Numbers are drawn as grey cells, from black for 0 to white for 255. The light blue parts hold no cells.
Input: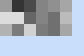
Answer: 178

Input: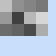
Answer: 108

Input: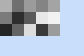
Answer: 37

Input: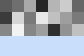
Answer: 134

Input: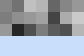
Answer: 152

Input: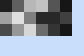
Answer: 74

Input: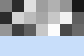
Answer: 149

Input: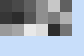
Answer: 153

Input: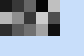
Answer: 45
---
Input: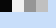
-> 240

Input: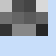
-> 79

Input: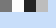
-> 252

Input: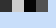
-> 205

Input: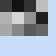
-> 19

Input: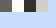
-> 251

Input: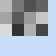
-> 119
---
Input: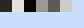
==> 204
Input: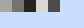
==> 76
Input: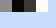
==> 251
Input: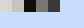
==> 58
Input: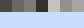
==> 164
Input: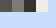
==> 236
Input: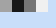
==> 240
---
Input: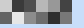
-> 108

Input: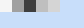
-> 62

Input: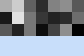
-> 67

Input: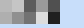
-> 114

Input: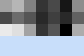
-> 85

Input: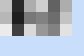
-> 151

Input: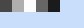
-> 252

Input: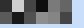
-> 142

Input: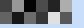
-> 54
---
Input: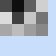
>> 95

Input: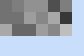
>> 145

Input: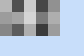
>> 204

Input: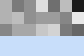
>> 144

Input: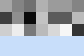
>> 112

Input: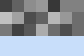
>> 141

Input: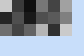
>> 15

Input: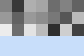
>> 175
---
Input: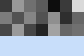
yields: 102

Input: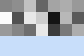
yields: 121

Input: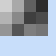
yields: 126

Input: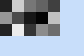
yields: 140

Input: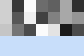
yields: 26

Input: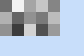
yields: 81

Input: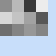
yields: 151
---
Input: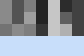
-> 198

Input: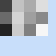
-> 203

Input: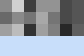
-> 127

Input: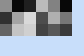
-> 67

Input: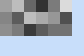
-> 92

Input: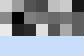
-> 84

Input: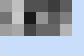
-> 103

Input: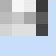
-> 223

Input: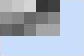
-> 124
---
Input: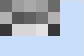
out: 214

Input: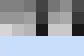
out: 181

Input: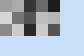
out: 41

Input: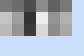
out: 59

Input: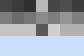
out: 195

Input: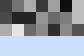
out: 106

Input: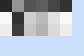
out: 197
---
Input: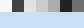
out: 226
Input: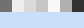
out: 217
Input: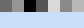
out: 3
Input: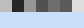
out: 150
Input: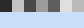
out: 73
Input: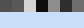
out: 212
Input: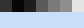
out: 29
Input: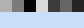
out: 5
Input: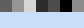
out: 214
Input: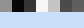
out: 52
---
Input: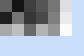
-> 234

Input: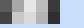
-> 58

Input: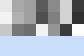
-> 48

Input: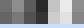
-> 141

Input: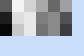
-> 82

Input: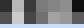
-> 15
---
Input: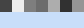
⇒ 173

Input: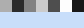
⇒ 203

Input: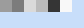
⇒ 218

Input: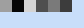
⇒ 159

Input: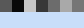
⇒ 169

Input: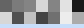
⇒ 226
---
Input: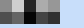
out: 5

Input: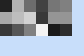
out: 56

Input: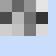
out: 183

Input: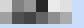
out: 100

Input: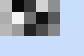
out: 111

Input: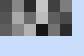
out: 188

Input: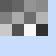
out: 171
